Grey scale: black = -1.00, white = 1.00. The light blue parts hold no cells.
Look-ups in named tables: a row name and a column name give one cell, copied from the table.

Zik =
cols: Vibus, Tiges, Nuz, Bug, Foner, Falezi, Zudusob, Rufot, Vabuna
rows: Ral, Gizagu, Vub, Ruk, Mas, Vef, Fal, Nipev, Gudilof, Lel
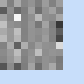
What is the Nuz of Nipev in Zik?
0.48
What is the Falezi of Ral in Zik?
-0.02
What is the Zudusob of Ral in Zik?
0.22
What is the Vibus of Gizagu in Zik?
-0.28
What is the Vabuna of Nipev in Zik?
0.14
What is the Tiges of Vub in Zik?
0.06
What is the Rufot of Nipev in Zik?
0.16
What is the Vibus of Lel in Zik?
-0.33
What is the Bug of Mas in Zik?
0.02
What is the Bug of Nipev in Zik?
0.04
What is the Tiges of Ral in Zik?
0.00
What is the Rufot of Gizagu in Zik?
0.26
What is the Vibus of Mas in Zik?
0.33
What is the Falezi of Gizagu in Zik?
-0.13
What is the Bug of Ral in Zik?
0.06

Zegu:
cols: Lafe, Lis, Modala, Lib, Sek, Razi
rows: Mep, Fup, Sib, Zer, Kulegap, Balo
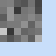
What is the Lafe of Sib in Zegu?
-0.28
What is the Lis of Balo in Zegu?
-0.34
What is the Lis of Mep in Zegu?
0.00
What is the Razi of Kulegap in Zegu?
-0.08
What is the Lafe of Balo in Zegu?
-0.12
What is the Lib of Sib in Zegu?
-0.05
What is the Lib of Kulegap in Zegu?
-0.21
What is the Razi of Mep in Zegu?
-0.47
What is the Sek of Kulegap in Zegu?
-0.14
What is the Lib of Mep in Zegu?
-0.34
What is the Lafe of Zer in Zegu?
-0.11
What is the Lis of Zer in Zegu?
-0.04
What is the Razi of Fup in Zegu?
-0.43
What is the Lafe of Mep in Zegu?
-0.02
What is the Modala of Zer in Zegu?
-0.04
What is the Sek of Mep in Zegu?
-0.10
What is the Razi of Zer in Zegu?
0.08
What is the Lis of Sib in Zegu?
0.18
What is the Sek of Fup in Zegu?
-0.03
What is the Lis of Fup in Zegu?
0.17

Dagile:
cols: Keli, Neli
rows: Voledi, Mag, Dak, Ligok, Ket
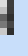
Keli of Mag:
0.50
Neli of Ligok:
-0.45
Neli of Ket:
-0.64
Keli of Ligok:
-0.06
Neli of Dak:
-0.63
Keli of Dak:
-0.24
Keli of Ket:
0.58
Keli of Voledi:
0.72
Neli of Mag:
-0.54
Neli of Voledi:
-0.52
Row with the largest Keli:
Voledi

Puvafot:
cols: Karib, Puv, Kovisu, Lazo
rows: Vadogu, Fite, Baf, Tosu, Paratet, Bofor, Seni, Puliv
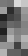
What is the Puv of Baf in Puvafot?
-0.49
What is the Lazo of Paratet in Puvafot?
0.06
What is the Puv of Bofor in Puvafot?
0.41
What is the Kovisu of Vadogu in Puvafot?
0.70
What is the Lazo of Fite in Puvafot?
0.21
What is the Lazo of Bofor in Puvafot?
0.41
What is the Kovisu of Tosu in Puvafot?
-0.23
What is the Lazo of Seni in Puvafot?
0.24
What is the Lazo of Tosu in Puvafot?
0.02
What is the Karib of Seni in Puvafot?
0.17
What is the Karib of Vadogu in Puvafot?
-0.05
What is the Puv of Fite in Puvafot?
-0.65
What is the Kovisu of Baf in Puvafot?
-0.38
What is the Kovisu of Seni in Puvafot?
-0.49
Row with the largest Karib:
Puliv

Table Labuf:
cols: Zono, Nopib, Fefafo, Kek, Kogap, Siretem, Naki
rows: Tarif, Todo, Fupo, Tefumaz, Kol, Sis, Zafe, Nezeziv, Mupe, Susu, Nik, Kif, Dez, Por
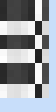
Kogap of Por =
0.94
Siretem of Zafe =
0.93
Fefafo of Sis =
-0.49
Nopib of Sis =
-0.49
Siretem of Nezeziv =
-0.74
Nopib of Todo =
-0.48
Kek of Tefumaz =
0.84
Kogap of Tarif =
-0.64
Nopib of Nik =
-0.51
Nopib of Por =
0.77
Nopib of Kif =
-0.49
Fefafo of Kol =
0.74
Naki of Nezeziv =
0.70

